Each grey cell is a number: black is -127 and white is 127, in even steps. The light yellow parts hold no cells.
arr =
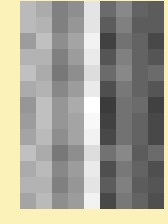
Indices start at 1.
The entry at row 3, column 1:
28
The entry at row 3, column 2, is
64
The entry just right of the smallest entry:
-13
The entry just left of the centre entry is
43
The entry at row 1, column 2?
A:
43
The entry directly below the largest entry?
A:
120
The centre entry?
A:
127
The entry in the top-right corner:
-35
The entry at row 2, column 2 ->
51
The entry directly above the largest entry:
106
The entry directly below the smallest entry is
-62
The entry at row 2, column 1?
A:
58
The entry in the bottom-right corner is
-48
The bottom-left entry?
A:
36
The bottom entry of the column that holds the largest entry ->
114
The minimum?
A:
-68
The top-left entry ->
58
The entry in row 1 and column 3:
0
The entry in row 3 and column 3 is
14
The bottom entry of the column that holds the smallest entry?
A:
-55
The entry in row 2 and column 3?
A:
0

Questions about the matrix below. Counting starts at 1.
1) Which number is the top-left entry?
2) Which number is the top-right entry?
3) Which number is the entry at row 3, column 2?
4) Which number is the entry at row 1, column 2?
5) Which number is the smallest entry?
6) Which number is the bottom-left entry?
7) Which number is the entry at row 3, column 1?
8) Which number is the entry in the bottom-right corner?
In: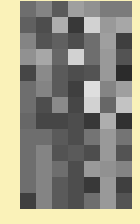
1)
-17
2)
-4
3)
-44
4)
4
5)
-84
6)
-64
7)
4
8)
-44

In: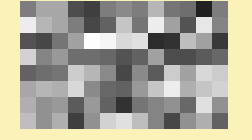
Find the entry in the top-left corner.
-2
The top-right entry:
-2
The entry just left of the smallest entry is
-17
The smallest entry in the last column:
-70
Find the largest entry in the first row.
54
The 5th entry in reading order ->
-64
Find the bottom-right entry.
-29
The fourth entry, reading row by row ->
-50
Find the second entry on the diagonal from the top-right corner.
103
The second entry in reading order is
39
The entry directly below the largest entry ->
-17
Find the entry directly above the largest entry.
-56
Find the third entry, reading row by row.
39
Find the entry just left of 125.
33
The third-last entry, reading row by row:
17
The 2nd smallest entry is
-83
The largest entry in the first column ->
109
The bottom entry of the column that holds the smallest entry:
47
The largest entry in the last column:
82
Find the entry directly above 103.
-95
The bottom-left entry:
62
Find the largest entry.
125
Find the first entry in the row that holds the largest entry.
-44

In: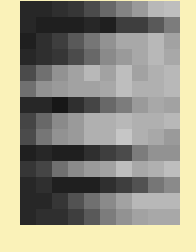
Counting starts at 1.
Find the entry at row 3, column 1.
-96
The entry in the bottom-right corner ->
40
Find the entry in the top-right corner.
62
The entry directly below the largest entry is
-52
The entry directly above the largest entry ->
56
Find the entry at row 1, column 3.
-80
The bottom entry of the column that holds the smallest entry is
-80
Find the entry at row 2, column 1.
-88
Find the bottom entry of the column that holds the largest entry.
18
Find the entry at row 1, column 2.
-88
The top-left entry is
-88
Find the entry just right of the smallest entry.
-80
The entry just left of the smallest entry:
-88
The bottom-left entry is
-88
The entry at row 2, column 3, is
-96
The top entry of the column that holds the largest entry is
4
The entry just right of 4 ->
26
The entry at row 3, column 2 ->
-80
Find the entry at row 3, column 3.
-65
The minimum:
-104
